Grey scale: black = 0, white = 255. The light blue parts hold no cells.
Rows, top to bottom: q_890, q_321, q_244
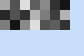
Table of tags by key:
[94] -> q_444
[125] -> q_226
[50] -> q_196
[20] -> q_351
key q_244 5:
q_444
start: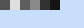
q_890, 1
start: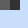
q_244, 5
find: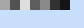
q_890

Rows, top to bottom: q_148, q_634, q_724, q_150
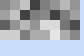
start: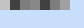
q_634, 1
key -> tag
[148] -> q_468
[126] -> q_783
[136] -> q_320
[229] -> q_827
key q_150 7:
q_320
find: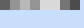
q_724
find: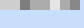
q_150
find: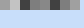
q_634
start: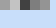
q_148, 1

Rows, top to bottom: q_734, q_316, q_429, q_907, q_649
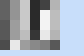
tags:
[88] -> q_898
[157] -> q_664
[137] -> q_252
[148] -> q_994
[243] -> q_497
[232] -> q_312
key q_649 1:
q_312
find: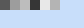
q_907

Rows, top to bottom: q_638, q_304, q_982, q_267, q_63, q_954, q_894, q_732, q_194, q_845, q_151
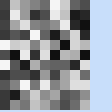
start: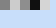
q_63, 3
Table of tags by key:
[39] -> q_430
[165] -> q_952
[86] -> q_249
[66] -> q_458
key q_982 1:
q_952
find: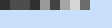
q_732

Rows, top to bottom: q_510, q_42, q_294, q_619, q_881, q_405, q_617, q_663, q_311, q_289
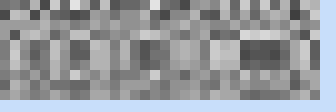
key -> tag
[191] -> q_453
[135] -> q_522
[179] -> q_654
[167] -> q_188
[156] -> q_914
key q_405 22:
q_453
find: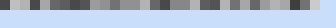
q_42

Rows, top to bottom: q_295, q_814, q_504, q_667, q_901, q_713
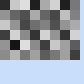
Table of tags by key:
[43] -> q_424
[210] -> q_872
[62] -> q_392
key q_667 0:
q_392
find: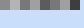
q_713
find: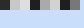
q_295
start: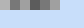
q_713, 1
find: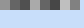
q_814
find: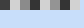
q_667
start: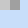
q_901, 5

